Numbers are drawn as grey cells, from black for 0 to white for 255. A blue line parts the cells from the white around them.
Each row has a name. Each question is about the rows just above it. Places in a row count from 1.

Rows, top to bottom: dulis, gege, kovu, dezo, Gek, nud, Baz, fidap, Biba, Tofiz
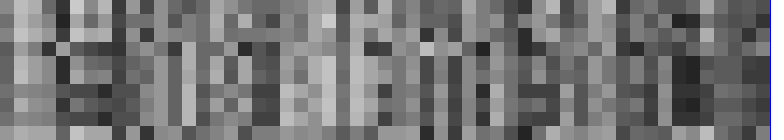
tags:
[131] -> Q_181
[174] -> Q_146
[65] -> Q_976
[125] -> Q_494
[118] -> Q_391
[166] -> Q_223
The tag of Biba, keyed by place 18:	Q_494
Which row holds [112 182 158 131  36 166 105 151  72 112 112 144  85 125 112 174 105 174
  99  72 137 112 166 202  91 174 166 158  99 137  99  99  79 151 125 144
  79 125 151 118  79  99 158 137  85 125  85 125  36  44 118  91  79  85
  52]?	gege
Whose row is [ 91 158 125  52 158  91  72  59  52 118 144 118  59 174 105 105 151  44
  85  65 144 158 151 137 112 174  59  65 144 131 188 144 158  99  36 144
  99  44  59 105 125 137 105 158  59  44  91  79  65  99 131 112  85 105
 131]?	dezo
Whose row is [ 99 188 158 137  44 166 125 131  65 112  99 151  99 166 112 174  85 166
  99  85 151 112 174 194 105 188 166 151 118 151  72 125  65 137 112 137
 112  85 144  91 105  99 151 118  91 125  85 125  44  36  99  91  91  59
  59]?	nud
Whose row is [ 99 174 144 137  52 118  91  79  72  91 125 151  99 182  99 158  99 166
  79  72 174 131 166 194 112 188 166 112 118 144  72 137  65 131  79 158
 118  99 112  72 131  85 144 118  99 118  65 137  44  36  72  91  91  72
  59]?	fidap
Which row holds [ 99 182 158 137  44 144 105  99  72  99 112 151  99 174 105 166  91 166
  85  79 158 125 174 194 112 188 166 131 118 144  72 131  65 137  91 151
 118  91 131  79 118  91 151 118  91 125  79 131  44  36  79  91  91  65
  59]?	Gek
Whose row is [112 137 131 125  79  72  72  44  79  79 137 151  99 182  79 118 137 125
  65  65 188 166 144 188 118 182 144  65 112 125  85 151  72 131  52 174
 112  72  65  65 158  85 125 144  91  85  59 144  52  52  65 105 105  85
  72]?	Biba

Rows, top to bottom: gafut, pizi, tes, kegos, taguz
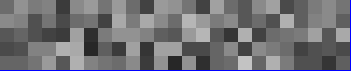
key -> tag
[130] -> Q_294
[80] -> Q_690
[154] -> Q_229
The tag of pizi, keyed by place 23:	Q_294
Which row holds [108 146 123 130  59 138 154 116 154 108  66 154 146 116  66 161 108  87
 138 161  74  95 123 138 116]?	gafut
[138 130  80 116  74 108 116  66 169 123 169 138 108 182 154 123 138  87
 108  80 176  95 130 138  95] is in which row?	pizi
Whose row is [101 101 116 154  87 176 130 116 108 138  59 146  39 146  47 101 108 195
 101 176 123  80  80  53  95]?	taguz

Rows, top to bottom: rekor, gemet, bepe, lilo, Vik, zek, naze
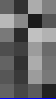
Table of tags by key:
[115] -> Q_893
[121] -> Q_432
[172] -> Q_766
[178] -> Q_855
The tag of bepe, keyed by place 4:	Q_855
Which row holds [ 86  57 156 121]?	zek
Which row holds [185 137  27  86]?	gemet
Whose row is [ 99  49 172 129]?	rekor
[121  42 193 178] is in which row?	bepe

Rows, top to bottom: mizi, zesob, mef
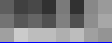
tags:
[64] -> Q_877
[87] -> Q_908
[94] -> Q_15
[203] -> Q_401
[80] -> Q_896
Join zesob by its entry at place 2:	Q_908
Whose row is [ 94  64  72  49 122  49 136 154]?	mizi

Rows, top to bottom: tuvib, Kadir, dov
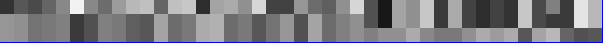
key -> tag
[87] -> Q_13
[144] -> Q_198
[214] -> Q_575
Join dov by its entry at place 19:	Q_13
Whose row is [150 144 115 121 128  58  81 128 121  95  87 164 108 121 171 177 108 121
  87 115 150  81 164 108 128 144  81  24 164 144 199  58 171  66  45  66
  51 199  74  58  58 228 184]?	Kadir
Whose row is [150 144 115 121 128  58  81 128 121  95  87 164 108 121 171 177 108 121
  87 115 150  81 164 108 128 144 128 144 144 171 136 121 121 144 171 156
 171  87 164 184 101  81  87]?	dov
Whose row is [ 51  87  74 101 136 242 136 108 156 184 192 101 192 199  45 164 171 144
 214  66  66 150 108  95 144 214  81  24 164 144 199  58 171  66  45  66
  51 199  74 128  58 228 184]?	tuvib

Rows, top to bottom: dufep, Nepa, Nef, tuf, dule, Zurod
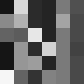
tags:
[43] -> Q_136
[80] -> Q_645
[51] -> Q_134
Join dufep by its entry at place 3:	Q_136
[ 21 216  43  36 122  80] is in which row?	dufep
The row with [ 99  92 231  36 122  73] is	Nef
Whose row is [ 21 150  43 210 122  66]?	tuf
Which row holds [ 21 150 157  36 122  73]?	dule

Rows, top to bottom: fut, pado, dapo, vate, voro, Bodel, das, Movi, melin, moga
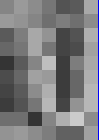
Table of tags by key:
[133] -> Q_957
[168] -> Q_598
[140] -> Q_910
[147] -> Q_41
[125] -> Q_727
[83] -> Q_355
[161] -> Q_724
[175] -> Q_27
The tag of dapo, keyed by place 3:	Q_598
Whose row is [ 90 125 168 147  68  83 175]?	dapo
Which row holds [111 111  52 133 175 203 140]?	melin
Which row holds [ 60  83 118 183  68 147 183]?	Movi
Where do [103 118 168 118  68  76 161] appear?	vate

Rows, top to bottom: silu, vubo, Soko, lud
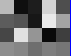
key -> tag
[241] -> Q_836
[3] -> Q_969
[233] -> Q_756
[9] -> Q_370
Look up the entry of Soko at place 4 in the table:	Q_370
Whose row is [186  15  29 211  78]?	silu
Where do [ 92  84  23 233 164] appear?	vubo
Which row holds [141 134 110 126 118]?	lud

